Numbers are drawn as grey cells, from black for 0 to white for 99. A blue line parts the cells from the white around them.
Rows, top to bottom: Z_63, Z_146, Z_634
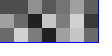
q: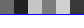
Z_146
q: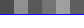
Z_63
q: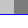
Z_146
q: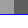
Z_63
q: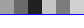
Z_146
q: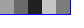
Z_146
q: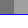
Z_63

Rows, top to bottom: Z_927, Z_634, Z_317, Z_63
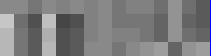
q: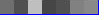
Z_634
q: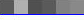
Z_317
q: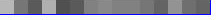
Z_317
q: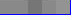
Z_63

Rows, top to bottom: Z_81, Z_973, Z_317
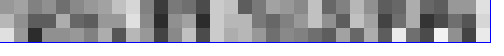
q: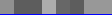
Z_973
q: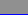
Z_317
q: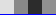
Z_973
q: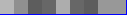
Z_81
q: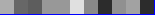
Z_973

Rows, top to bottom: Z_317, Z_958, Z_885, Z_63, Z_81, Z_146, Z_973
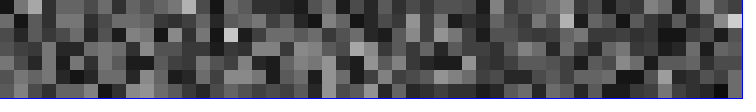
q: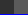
Z_63
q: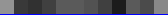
Z_81

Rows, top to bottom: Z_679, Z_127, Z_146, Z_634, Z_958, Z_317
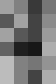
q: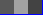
Z_127
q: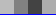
Z_317
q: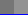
Z_958
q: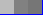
Z_958

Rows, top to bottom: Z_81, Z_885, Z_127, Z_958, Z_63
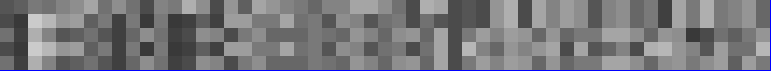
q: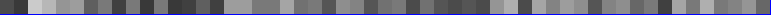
Z_885
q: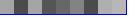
Z_958
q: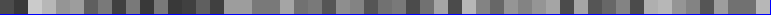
Z_958

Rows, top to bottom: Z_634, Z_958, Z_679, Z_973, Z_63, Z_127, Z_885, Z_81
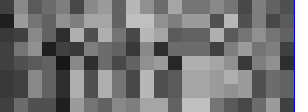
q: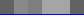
Z_81
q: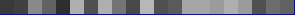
Z_127
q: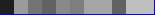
Z_81

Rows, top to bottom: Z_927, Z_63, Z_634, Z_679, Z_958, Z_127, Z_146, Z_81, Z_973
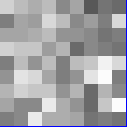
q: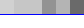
Z_146
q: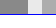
Z_81
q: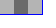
Z_146
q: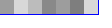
Z_63
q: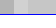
Z_146
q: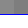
Z_679

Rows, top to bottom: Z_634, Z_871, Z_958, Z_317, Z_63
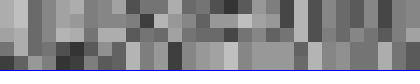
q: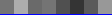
Z_634
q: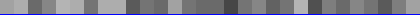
Z_958
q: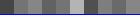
Z_958
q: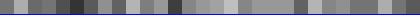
Z_317
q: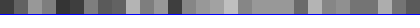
Z_63
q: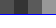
Z_634

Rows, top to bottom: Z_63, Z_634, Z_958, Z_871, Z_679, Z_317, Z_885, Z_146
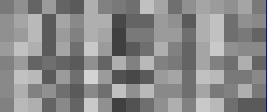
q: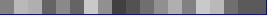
Z_146
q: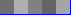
Z_871

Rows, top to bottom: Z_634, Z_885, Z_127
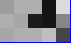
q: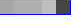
Z_127
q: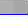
Z_885

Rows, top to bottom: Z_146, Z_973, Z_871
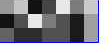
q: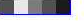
Z_973
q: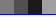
Z_973
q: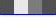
Z_973
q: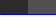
Z_871
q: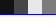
Z_146

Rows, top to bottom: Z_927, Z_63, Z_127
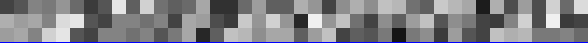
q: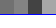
Z_63
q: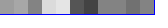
Z_63
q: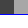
Z_63
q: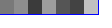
Z_127

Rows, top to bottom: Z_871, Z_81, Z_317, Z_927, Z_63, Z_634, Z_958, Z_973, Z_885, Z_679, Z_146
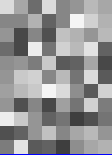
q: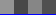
Z_317
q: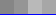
Z_871
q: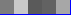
Z_63
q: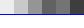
Z_885
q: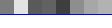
Z_146
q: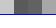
Z_63
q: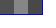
Z_973

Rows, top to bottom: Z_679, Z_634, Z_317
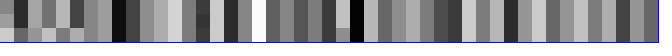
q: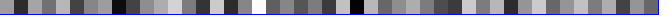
Z_634
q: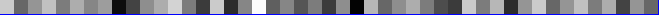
Z_317

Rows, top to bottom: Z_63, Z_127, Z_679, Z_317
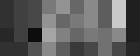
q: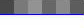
Z_63
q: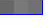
Z_679
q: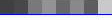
Z_63
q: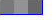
Z_63

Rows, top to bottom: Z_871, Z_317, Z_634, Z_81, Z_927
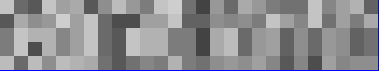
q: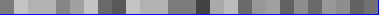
Z_634
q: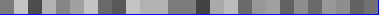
Z_81
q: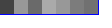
Z_871
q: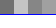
Z_871
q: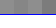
Z_317

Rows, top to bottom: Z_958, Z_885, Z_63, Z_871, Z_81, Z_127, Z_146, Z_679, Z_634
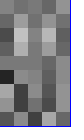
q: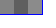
Z_127
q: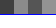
Z_146
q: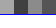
Z_146
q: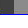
Z_146
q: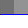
Z_885
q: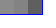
Z_127
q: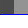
Z_679

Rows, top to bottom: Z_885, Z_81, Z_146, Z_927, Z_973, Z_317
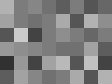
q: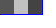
Z_973
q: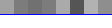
Z_81
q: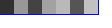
Z_973
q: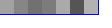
Z_317
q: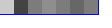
Z_146
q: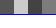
Z_146

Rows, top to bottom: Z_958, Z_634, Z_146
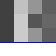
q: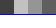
Z_958
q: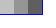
Z_958

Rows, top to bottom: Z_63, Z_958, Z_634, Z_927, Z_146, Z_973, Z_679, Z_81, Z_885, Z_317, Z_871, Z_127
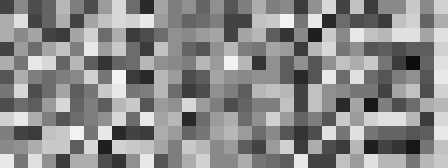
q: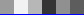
Z_146
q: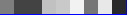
Z_958
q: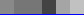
Z_679
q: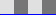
Z_317
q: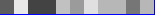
Z_127
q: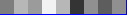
Z_146
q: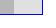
Z_634

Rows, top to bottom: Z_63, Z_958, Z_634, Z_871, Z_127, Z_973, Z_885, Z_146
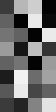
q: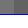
Z_634
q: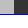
Z_871
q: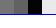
Z_634
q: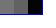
Z_634
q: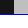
Z_871
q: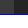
Z_146

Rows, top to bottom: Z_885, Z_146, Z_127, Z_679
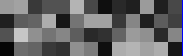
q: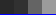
Z_127
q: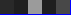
Z_885
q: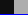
Z_679
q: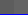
Z_146
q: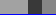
Z_146
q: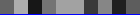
Z_146
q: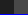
Z_885

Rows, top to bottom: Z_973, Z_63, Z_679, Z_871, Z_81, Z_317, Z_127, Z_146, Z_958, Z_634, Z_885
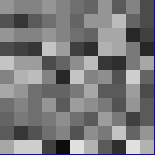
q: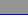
Z_63
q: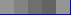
Z_973

